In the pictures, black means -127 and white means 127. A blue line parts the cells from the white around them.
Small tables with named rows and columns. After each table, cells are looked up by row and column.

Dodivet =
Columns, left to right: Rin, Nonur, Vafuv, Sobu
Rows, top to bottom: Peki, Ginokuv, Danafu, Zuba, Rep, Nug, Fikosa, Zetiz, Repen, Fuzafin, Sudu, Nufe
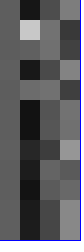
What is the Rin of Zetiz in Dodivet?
-32
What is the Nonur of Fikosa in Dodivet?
-109
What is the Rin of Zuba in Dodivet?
-32
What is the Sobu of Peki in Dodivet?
-2
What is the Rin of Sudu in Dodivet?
-32
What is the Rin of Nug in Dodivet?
-33
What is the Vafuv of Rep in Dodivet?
-14
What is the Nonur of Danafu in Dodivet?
-31
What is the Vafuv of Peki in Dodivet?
-50
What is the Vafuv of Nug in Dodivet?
-43

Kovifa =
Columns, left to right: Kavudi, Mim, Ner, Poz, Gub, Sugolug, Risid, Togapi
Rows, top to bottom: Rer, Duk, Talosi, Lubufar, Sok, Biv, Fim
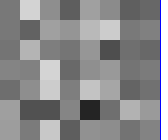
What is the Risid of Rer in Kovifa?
-32
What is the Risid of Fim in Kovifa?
-12
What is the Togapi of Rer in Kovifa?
-24
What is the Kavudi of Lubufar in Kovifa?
4
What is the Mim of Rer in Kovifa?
83
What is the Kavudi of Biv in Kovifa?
31
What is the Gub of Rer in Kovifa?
32
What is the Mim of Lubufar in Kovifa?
1

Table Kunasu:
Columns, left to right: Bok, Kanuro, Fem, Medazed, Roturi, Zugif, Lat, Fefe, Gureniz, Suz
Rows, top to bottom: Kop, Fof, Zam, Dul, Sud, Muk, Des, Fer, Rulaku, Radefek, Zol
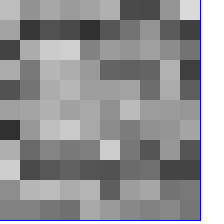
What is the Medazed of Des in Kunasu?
73
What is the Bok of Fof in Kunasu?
34
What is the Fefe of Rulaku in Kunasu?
-16
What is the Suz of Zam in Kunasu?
-12
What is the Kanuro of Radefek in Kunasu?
54
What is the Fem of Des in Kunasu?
63

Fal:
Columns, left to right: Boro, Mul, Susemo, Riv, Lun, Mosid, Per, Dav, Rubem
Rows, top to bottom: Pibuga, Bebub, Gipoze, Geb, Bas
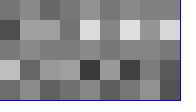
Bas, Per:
-9
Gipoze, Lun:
10
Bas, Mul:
11
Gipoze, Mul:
9
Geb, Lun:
-69
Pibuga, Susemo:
-23
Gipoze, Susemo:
-3
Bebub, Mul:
32
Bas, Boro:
-18
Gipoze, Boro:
-5
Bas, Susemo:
-30
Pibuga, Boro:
-10
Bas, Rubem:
-45
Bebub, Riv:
-12
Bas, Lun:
6
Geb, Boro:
62
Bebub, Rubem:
87
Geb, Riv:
31
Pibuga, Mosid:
-8
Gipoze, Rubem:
-6

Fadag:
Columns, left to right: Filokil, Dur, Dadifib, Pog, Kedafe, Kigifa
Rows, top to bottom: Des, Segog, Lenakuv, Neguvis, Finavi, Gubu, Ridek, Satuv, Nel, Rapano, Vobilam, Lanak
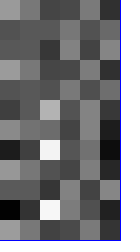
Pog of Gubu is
-44
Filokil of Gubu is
-64
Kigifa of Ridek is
-98
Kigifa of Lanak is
-75
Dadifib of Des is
-58
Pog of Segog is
-8
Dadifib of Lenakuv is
-72
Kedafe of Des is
-5
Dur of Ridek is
-13
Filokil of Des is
26
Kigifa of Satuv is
-114
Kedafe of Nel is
-1
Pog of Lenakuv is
2
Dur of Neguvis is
-7

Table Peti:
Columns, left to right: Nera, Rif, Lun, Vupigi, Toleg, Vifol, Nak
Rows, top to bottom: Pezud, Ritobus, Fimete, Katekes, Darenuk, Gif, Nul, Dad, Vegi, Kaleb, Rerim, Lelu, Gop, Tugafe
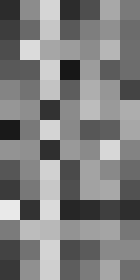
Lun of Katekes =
81
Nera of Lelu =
-4
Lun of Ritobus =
70
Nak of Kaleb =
-45
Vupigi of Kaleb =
-48
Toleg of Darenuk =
46
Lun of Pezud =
85
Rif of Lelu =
60
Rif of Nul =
-6
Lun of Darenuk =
67
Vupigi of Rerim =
-89
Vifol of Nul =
-33
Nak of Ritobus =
-19
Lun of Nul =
84
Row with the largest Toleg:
Gif

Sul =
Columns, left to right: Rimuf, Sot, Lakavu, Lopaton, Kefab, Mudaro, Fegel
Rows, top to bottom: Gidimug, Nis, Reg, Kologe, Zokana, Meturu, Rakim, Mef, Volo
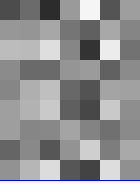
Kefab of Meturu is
-56
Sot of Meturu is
50
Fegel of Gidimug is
30
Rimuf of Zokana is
6
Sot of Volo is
54
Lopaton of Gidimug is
26
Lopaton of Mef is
19
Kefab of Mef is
79
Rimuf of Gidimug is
-51

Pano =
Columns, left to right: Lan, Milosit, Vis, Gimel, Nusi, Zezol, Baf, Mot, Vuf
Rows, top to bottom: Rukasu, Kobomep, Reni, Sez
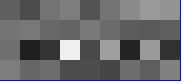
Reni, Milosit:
-95
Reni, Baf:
-92
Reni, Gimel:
111
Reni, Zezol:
31
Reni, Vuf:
-78
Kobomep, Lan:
-12
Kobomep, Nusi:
-6
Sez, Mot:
-33
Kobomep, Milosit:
-7
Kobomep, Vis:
-22
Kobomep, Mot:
-37
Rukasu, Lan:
-31
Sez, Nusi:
-50
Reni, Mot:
26

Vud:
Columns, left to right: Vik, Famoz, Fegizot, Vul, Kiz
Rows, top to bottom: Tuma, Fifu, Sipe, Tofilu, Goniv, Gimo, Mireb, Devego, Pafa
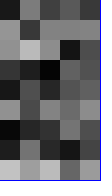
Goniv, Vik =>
-104
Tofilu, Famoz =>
-97
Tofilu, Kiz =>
-46
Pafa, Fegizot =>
59
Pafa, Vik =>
66
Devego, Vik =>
-98
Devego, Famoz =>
-12
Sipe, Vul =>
-107
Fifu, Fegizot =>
2
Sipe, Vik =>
17
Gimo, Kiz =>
12
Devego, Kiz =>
-59
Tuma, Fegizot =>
-63
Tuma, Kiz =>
-70
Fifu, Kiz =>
3
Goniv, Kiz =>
-31
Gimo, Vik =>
17

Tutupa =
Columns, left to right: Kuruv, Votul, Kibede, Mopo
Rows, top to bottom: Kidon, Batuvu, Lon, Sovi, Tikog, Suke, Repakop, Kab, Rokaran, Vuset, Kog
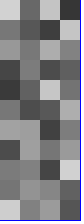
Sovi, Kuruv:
-57
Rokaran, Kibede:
-58
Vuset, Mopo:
-30
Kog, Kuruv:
78
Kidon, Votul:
-23
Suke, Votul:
-50
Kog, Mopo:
-42
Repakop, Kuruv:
34
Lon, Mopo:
2
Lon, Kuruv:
24
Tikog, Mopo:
-12
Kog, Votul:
1
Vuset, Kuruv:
-10
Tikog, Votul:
-30

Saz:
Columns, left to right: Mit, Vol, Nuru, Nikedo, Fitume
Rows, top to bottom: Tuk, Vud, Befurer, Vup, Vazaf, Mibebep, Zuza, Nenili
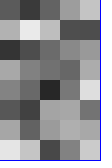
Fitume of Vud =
-50
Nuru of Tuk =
-28
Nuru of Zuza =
27
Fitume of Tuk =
68
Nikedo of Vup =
-24
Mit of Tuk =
-36
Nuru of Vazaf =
-88
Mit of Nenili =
101
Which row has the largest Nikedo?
Zuza

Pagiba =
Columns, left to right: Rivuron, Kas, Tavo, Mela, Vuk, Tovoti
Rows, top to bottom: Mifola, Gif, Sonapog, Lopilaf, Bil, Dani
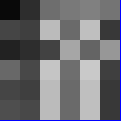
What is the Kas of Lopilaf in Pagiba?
-55
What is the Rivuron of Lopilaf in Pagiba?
-23
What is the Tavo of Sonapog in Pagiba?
-61
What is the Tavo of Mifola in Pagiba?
-17
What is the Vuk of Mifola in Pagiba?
0
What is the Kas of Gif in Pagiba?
-64
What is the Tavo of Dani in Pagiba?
59
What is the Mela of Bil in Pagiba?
-21
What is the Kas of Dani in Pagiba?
-55
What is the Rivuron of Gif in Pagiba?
-58
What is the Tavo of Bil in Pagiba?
59
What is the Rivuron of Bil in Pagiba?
-58

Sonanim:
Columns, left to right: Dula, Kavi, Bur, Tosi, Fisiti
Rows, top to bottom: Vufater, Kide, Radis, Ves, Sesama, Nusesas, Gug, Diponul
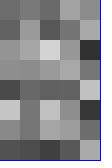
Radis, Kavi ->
38
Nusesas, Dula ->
69
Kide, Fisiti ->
41
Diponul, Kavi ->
-50
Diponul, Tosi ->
-39
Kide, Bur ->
-40
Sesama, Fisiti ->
65
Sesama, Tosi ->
-29
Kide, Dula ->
-29
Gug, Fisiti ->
-18
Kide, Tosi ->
-11
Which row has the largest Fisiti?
Sesama

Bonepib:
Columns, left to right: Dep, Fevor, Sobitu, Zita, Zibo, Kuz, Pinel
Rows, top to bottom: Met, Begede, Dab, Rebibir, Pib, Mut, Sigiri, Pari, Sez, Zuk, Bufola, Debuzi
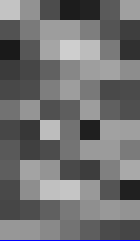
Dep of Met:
67
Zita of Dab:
78
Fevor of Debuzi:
22
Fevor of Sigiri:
-72
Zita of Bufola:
-6
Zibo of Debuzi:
-33
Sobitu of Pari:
-51
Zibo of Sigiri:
-96
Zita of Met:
-99
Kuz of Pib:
-54
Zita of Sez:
-54
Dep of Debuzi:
23
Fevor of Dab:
-40
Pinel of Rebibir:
13

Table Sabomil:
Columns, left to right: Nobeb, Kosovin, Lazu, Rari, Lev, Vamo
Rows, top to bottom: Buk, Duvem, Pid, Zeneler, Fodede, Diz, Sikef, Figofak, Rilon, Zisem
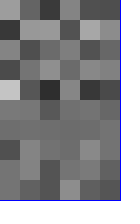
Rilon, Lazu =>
-43
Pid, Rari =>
-1
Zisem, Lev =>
-32
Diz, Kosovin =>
-8
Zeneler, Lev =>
8
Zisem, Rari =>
13
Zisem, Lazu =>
-43
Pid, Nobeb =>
4
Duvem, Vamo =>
12
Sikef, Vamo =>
-12

